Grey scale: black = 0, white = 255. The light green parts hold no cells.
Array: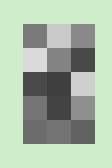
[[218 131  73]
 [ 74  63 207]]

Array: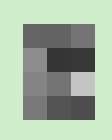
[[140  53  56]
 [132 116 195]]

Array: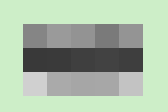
[[ 57  58  63]
 [208 170 166]]

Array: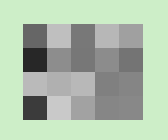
[[ 39 141 119]
 [186 176 184]]

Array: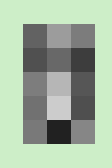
[[ 80 104  61]
 [125 182  86]]

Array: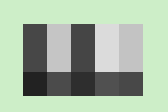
[[ 71 197  69]
 [ 34  75  46]]

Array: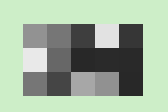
[[233 103  40]
 [118  69 167]]
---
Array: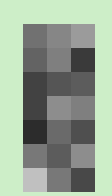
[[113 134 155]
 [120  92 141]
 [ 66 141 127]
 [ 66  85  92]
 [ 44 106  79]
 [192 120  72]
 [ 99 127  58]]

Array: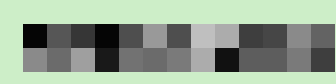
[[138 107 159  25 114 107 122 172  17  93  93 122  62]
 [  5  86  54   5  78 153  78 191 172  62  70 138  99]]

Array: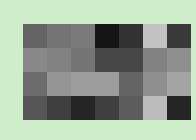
[[108 149 157 157 100 143 164]
 [100 116 122  21  50 194  57]
 [136 130 116  71  71 130 143]
 [ 86  63  37  63  92 188  37]]

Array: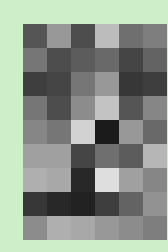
[[134 118 210  27 152 105]
 [140 175 168 152 140 126]
 [118  77 140 195  85 134]
 [ 62  69 118 152  55  62]
 [118  77  92 105  69  99]
 [ 85 152  77 188 111 126]
 [160 160  69 111  92 182]
 [175 168  40 222 160 134]
 [ 55  40  34  62  99 146]]

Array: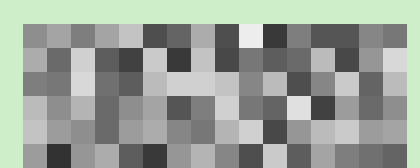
[[126 119 216 112  93 187 208 208 195 134 187  78 134 202 100 187]
 [172 106 208  93  65 202  57 195  72 119  93 106 187  72 150 216]
 [187 142 180 106 142 164  85 126 208 119 100 224  65 156 106 142]
 [156  50 150 172  93  57 150 180 134  78 202  93 164 126 112 100]
 [195 156 142 106 156 172 134 119 180 208  72 150 187 202 156 164]
 [142 164 126 164 195  78 100 172  78 237  57 126  85  85 134 119]]

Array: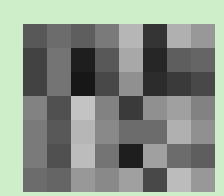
[[130  80 195 130  58 144 160 130]
 [122  80 188 116  30 160 108  94]
 [122  88 182 137 108 108 176 144]
 [108 101 152 137 160  72 188 152]
 [ 88 108  94 122 182  52 176 152]
 [ 66 116  30  88 168  38  94 101]
 [ 66 116  23  72 144  44  58  72]]

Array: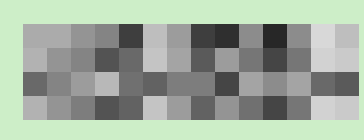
[[105 132 156 184 112  98 125 125  69 164 140 164 105  90]
 [171 171 148 132  62 190 156  62  47 140  39 140 216 190]
 [178 148 132  83 105 196 164  90 156 118  69 118 210 202]
 [178 148 125  83  98 196 156  98 148 112  69 118 210 202]]

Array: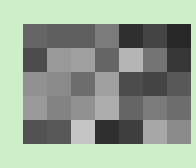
[[ 82  88 197  47  62 167 138]
 [ 76 153 160 101 181 116  55]
 [153 131 145 173 101 123 109]
 [145 138 109 160  76  68  88]
 [101  95  95 123  47  68  39]]
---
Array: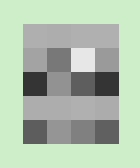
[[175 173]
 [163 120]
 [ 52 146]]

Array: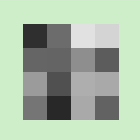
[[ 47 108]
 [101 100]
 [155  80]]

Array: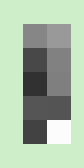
[[134 153]
 [ 72 129]
 [ 49 127]]

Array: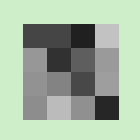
[[ 69  69]
 [151  49]
 [146 131]]

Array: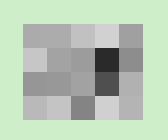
[[171 172]
 [198 163]
 [150 152]]

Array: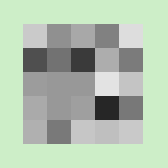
[[202 144]
 [ 79 114]
 [156 152]]

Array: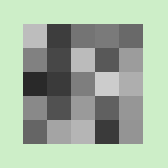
[[189  61]
 [129  71]
 [ 41  58]]

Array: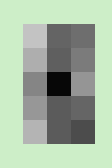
[[195 100]
 [174  95]
 [133   7]]
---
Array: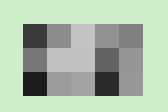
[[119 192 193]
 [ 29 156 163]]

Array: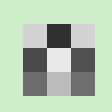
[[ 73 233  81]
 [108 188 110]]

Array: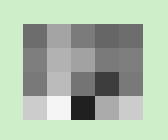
[[126 178 162]
 [121 187 116]]

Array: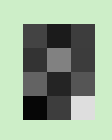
[[ 51 129  60]
 [ 99  36  85]]

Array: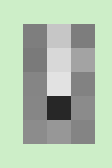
[[122 216 163]
 [133 226 130]]

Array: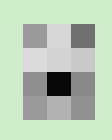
[[219 211 201]
 [143   8 137]]
